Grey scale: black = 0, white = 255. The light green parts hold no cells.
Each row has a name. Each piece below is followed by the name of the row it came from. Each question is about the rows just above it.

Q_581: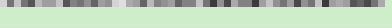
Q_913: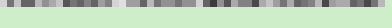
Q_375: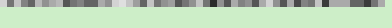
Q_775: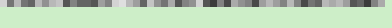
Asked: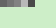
Q_913
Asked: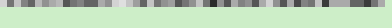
Q_375
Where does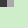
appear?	Q_375
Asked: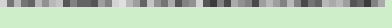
Q_775
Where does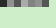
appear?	Q_375

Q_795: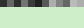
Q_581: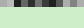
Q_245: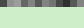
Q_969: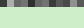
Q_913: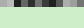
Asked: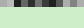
Q_581
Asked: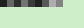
Q_581

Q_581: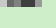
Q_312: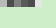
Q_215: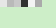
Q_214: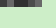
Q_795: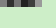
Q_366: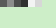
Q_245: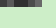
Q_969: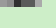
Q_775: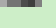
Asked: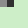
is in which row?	Q_969
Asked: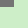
Q_775
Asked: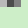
Q_312

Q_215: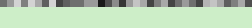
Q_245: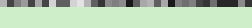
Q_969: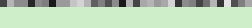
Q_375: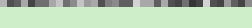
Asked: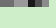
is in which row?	Q_215
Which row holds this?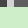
Q_245
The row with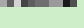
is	Q_215

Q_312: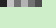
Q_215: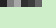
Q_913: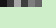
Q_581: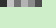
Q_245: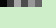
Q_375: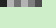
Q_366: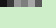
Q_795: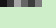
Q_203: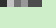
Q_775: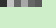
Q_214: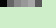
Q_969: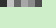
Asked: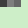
Q_913
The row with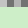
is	Q_312
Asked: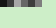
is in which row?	Q_795

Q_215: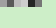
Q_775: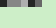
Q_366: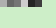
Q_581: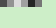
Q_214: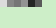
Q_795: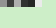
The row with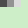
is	Q_581
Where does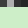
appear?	Q_795

